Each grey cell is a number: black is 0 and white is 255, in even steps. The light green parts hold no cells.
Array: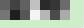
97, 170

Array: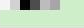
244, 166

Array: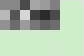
136, 108

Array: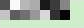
81, 4

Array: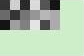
53, 171

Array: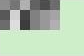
141, 176

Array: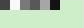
67, 19

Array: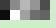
58, 100

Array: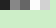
34, 210

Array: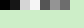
1, 109
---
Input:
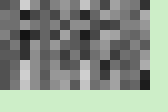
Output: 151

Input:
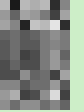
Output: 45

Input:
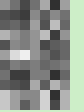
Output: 103

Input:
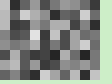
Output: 46

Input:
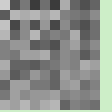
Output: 111
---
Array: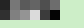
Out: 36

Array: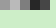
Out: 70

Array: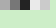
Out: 119

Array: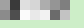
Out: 78

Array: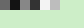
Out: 51

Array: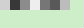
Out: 89

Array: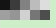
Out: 59

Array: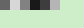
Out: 61

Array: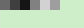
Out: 63
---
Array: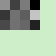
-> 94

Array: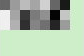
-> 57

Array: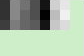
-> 102

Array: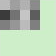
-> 197

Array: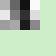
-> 49

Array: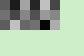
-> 134
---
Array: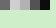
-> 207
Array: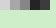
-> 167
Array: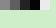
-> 95
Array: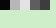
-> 183
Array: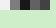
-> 125
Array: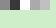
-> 56
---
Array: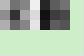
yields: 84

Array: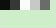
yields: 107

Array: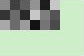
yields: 74

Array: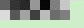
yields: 127

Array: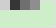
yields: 142

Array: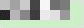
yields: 152

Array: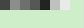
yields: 234

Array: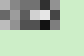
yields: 126

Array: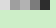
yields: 45

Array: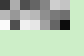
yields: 12
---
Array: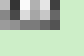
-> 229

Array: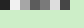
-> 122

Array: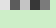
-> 123

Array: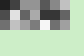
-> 88

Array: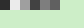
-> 126

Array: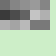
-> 133

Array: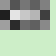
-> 128
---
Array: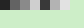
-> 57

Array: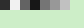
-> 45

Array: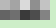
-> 77

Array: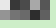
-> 56

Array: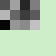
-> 38

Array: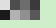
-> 58

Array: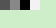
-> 83

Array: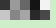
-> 41
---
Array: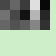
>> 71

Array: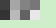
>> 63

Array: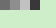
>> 109

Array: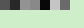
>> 84

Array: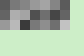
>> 91

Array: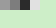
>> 155

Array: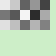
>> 234

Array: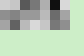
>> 207
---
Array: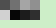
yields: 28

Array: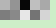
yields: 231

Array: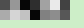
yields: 194

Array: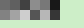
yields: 206

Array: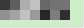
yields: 193

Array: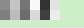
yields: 108

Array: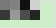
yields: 76
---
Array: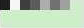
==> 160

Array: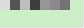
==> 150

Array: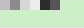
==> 192

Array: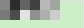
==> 184

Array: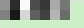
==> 180

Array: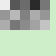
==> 184

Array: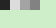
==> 130

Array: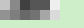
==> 197
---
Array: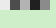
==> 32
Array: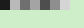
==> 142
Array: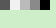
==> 138
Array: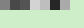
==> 38
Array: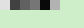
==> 9
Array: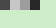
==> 157
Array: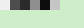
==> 13
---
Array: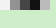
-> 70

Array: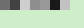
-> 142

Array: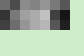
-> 171

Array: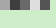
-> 105

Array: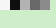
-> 179

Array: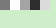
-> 164

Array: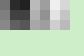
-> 177

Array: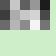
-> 199
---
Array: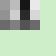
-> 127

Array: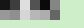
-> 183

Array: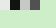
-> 18

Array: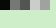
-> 84

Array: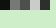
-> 78

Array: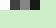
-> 64
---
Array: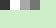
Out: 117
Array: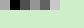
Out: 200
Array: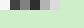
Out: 219
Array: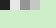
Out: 198
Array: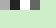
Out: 100
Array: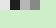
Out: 136
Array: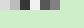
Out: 130
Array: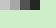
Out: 37
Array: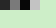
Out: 195
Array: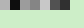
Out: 48
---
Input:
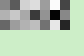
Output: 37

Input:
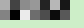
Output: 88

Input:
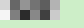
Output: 203

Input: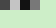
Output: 120

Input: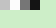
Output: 20

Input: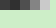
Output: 202

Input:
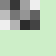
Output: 67

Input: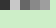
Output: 158
